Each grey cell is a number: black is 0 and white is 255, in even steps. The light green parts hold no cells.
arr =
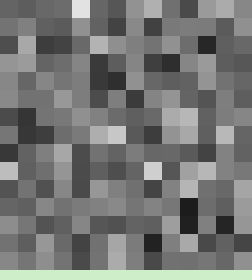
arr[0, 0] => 100
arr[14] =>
[135, 117, 142, 115, 74, 115, 171, 126, 73, 113, 112, 118, 103, 144]
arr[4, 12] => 114
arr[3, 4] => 133
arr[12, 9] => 158
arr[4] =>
[135, 102, 134, 117, 125, 57, 47, 145, 103, 94, 98, 148, 114, 102]
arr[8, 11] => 67
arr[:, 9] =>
[112, 121, 145, 46, 94, 148, 171, 147, 104, 86, 130, 119, 158, 127, 113]
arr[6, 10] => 183
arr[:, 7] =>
[146, 137, 127, 133, 145, 59, 95, 89, 124, 100, 112, 117, 99, 123, 126]
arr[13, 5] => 113
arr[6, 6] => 107
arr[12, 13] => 150
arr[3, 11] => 154
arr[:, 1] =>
[93, 128, 168, 155, 102, 114, 53, 55, 98, 96, 115, 96, 118, 94, 117]
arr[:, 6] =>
[86, 67, 143, 93, 47, 126, 107, 199, 99, 78, 128, 137, 81, 166, 171]
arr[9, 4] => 75
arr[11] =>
[101, 96, 135, 114, 123, 129, 137, 117, 131, 119, 28, 109, 95, 155]
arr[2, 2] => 61
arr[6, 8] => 105
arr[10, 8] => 68
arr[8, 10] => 90
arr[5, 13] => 94
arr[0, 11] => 154
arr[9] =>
[189, 96, 111, 149, 75, 95, 78, 100, 207, 86, 161, 183, 130, 120]
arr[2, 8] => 115

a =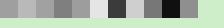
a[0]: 159
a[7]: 207
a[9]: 16
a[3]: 127

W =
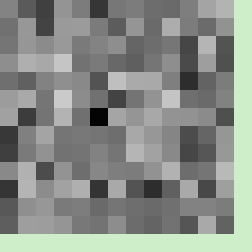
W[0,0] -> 131
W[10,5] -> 52
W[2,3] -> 153
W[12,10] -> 85
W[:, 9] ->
[106, 173, 118, 142, 127, 196, 147, 133, 137, 178, 96, 112, 114]
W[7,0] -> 56
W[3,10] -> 74
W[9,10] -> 109
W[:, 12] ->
[179, 146, 83, 80, 124, 130, 79, 150, 152, 185, 159, 124, 98]
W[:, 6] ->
[119, 92, 142, 104, 191, 67, 165, 110, 117, 126, 169, 117, 141]
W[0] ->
[131, 90, 64, 148, 124, 54, 119, 124, 109, 106, 126, 164, 179]
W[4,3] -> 143
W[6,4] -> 112
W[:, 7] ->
[124, 149, 101, 95, 170, 116, 149, 168, 181, 124, 83, 110, 108]
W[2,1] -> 150
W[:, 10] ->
[126, 124, 70, 74, 45, 111, 146, 76, 70, 109, 169, 130, 85]
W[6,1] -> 60
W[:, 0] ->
[131, 113, 117, 142, 111, 156, 161, 56, 63, 137, 53, 88, 94]
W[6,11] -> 139
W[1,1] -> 151
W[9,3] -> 147
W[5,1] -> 169
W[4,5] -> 83
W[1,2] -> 67
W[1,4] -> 155
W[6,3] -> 179
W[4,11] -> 99
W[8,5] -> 130
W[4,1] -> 96
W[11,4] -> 125
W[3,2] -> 168
